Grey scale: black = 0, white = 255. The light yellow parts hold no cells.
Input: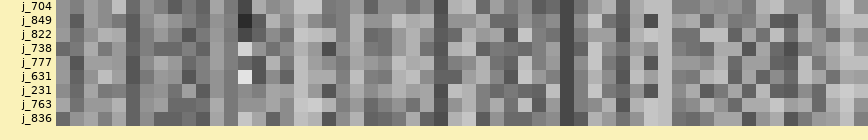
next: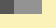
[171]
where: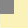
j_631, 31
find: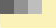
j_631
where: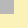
j_231, 50

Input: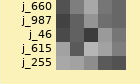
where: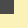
j_46, 0
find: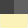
j_987
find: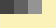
j_987
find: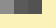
j_255

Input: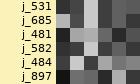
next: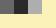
[56]
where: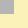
j_685, 0
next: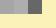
[42]
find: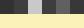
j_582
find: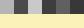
j_685
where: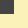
j_531, 1
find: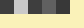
j_582

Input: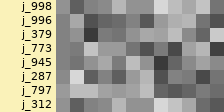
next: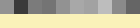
[202]
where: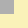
j_996, 8

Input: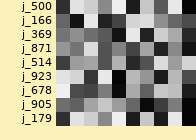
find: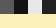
j_369
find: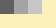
j_905

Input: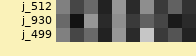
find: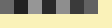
j_512
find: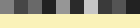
j_499
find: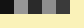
j_930

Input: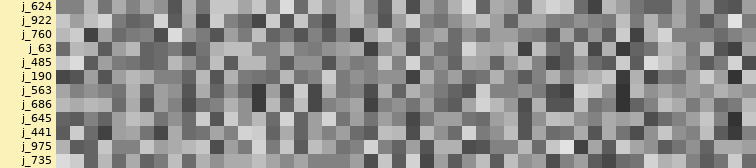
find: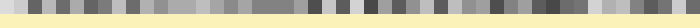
j_735
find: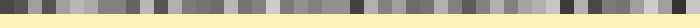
j_190
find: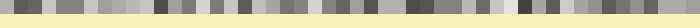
j_975
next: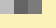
[85]
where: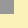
j_686, 32
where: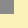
j_735, 16

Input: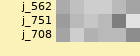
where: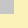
j_751, 2
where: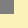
j_751, 4
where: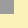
j_751, 0
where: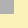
j_708, 2
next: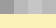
[126]
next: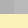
[185]

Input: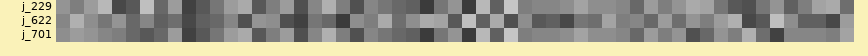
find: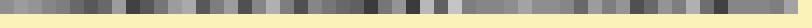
j_701
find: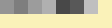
j_622
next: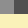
[65]

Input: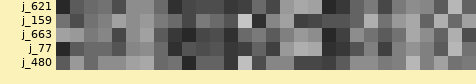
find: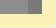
j_480
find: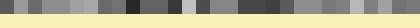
j_480
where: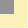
j_77, 25

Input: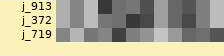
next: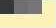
[79]
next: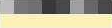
[126]
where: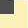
j_913, 6
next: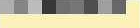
[85]
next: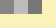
[111]
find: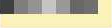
j_719

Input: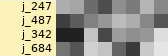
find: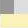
j_342
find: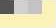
j_684
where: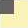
j_684, 4
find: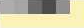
j_247
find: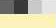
j_684
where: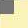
j_684, 0
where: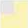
j_684, 7

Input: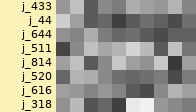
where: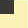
j_814, 8
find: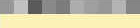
j_433
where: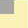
j_511, 3
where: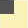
j_318, 2
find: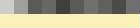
j_44

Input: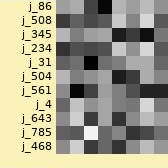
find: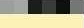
j_345
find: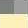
j_345
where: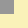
j_468, 7
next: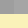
[28]

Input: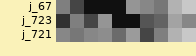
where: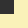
j_723, 0
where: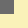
j_721, 4
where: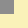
j_721, 3
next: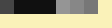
[178]
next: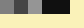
[85]
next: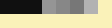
[200]

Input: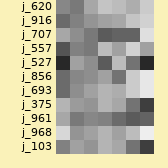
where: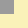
j_375, 1
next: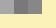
[129]
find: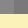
j_620
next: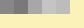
[173]

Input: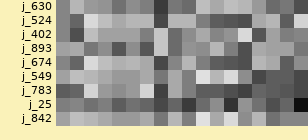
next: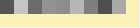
[161]
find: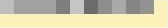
j_402
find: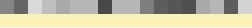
j_524
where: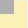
j_674, 4

